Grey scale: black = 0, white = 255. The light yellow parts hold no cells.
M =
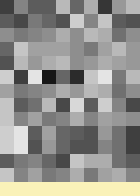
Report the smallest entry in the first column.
63
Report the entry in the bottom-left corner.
197
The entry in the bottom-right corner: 132
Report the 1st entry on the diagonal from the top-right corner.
185
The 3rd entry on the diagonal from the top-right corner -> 173
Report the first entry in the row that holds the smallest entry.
206
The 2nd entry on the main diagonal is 72
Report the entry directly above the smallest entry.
173
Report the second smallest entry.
43
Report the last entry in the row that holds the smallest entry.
185
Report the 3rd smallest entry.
54
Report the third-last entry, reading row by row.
161
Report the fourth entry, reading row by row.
92
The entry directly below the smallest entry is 142
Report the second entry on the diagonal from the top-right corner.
92
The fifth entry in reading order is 185
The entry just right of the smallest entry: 102

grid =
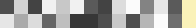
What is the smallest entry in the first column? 78
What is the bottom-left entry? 230
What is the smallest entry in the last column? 90
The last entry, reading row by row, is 110
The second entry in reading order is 211

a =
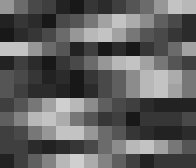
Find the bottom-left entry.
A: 34
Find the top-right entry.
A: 184
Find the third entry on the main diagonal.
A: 54
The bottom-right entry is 54
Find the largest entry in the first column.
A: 195
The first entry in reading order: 151
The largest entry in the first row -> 195
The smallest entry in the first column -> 24
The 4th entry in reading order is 63
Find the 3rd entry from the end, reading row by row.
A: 54
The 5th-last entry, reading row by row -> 63

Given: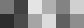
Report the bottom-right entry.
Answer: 142
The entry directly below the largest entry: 165
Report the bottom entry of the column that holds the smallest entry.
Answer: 45
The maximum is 228

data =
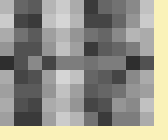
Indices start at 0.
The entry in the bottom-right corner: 171
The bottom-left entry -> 159
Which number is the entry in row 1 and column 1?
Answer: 69
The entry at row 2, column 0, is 171
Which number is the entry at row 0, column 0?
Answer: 181
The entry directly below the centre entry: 193
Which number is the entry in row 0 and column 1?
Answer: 102
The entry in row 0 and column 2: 91
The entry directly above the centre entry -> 159
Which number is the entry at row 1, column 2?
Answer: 58
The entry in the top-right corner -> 193
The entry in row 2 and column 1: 114
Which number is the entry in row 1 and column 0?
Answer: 203
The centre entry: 125
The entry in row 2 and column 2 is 91

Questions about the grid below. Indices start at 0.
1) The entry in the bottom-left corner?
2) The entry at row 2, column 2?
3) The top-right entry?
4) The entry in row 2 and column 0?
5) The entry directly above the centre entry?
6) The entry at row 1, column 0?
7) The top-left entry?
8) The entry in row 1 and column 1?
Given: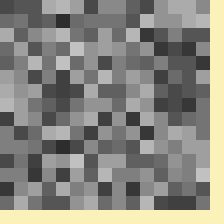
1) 107
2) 137
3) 137
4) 171
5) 96
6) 107
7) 73
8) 116

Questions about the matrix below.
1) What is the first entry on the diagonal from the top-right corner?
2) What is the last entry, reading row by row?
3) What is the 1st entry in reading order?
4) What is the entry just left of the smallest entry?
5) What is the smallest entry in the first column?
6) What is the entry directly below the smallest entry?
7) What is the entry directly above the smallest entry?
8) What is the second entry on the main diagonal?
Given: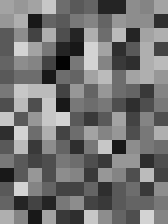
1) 163
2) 132
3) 163
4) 67
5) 24
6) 109
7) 36
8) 175

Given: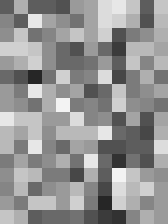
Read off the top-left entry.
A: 93
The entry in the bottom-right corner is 154
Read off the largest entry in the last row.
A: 197
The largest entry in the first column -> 231
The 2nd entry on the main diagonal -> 93
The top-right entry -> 197
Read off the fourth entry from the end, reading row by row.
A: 50
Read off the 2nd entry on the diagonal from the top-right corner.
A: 81
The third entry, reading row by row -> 93
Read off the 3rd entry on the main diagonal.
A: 114
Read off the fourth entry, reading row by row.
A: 93
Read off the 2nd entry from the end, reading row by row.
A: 175
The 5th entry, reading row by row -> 81
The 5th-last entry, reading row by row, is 59

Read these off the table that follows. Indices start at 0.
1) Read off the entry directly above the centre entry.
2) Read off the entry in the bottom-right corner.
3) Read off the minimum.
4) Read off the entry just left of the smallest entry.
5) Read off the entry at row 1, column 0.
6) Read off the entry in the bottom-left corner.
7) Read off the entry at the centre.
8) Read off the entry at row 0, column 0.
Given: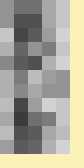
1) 80
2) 210
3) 59
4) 167
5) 147
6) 157
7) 188
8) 147
